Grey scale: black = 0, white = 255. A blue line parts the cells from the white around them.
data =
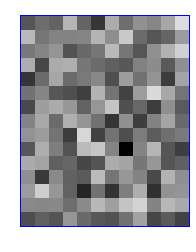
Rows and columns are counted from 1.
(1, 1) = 85
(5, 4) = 107
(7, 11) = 143
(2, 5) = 133
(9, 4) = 61
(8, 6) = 113
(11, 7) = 172
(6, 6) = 179
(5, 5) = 121
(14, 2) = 135
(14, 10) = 132
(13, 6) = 114
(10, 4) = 82
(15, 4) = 150
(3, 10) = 144
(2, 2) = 118
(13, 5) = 37
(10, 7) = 132
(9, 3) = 116
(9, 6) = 66
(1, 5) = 100
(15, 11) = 90
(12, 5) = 90
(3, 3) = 149
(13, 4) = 98
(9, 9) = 124
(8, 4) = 176
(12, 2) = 57
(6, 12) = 116
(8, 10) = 130
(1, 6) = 54
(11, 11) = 85
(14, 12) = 169
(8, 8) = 144
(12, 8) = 151

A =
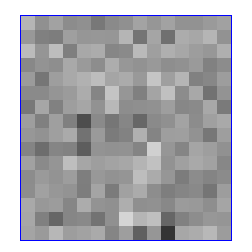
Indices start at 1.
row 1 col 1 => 181
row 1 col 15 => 161
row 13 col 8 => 161
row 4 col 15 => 140
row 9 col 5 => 114
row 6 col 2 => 138
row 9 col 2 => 146
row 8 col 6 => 138
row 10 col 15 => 145
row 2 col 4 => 159
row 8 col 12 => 163
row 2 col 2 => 128
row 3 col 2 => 149
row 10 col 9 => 132
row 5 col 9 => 153
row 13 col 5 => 125
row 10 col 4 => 130
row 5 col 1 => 155
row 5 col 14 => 135
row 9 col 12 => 159
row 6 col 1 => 138
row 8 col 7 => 118
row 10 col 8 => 146
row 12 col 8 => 149
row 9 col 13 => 146
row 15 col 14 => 151
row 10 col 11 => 150
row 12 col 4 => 157
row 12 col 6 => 152
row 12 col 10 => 171
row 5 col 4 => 169
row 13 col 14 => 117
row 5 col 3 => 158
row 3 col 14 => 151
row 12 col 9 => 189
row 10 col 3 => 133
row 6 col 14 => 114
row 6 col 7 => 196

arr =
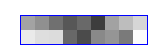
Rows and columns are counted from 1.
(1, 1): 163
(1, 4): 87
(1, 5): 105
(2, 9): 252
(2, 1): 234

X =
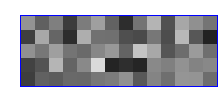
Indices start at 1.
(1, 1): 147
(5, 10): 132
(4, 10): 137
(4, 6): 218
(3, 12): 109
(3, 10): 168
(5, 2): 97
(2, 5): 174
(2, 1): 63
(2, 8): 79
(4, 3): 181
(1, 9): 116
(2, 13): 87
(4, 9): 37
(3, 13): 155
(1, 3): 127
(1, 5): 124
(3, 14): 111
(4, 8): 46
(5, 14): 109
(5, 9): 88

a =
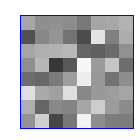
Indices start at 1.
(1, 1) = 167
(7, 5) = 166
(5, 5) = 237
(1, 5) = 120
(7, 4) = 131
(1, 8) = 178
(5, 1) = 109
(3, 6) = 96
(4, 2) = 183
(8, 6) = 141
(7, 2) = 101
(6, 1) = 223
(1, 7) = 168
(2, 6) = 228
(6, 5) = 136
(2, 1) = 82
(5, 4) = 158
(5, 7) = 115
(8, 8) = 125

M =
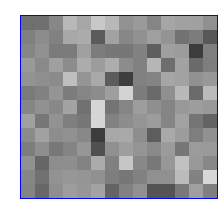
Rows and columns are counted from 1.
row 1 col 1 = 111
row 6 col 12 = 185
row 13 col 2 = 103
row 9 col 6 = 60
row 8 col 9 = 149
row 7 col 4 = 163
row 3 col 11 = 159
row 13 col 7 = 100
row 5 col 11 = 166
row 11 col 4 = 142
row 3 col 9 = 130
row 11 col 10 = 120
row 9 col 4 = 145
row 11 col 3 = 141
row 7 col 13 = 157
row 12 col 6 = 144
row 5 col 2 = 143
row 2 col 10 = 159
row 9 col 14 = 145
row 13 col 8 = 129
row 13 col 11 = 84
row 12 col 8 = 119
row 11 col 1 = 145
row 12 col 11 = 144
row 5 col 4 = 191
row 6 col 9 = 124
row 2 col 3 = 129
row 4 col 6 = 156
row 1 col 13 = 160
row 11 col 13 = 153
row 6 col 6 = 140
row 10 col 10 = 137
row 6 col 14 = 186
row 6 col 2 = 129
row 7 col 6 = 213
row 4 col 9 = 129
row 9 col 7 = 167

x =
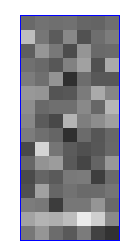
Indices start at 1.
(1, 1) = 105
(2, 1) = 190
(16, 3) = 108
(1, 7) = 111
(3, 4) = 76
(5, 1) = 124
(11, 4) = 89
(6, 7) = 134
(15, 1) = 163
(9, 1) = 124
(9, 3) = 101
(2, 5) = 81
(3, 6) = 105
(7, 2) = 105
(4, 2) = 105
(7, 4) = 111
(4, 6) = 80
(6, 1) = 152
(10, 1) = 73
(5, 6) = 88
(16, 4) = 89
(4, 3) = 87
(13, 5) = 106
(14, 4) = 119
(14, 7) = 105
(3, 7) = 107
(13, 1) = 80
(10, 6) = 87
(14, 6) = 149
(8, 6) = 141
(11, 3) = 156
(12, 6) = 62
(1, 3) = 111

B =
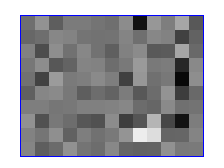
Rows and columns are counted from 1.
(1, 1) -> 111
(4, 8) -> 121
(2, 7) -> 115
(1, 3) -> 94
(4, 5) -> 132
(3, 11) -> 91
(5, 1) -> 113
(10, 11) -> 145
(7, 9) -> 108
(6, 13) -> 105
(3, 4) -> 113
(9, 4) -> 97
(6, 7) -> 99
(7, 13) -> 115
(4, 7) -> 109
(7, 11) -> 138
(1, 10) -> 151
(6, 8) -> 124
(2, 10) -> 135
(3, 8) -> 129
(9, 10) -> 221
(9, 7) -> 121
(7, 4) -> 120
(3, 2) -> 77
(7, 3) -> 118
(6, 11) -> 147
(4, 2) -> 141
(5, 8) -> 64
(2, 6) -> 114
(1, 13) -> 88
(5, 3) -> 155
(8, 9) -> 85
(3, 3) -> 142
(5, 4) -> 122
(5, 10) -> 112
